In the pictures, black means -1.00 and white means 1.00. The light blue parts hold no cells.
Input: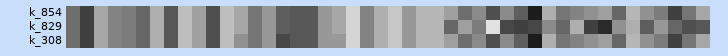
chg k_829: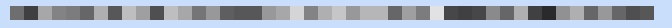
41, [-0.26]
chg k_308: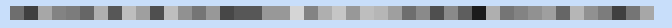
25, [0.43]
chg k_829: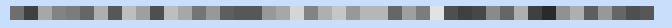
31, [-0.44]
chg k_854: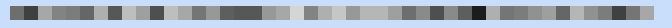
36, [0.03]
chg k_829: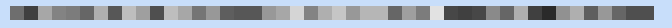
45, [-0.32]
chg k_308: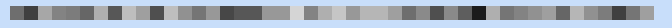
45, [0.31]

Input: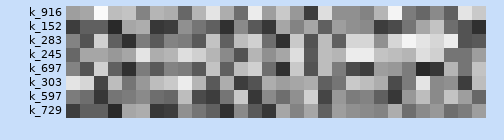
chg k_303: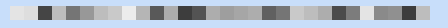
1, [0.68]
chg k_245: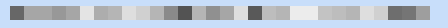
27, [-0.08]
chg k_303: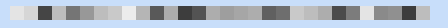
19, [-0.08]
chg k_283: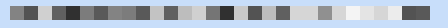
14, [-0.14]

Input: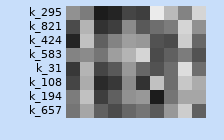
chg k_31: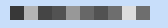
3, [-0.30]
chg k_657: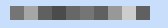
6, [-0.30]
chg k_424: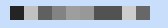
7, [-0.41]

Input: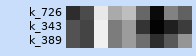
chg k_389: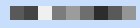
0, [-0.36]
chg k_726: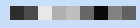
3, [0.33]
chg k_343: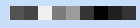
8, [-0.53]
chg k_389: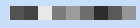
2, [0.88]
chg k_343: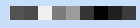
1, [-0.47]
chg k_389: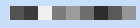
1, [-0.47]
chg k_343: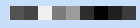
5, [-0.59]

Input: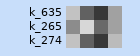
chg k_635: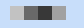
1, [-0.24]
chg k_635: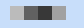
0, [0.52]
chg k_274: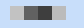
2, [-0.56]

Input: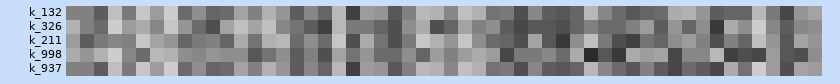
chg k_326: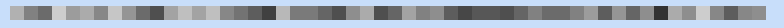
46, [-0.55]
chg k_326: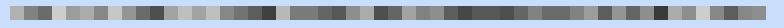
23, [-0.38]

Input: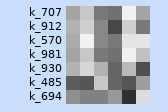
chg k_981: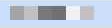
1, [0.56]
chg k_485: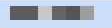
1, [-0.33]
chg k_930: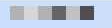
4, [0.46]
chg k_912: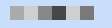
0, [0.40]
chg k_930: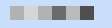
3, [-0.21]
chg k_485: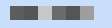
3, [-0.21]

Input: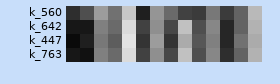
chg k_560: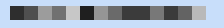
8, [-0.49]
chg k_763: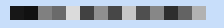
8, [0.51]
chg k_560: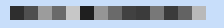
3, [-0.11]
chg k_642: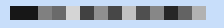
4, [0.72]
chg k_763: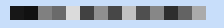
13, [0.40]

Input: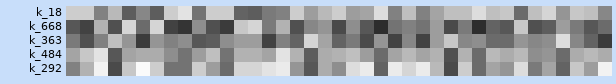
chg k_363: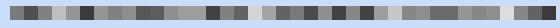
22, [0.17]
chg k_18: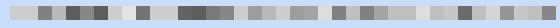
15, [0.01]

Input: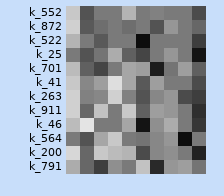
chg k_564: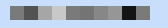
8, [-0.90]
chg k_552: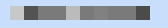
4, [0.41]
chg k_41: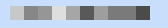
2, [0.24]
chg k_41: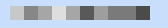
2, [0.24]
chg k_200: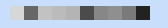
2, [0.57]
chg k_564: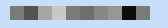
5, [-0.09]

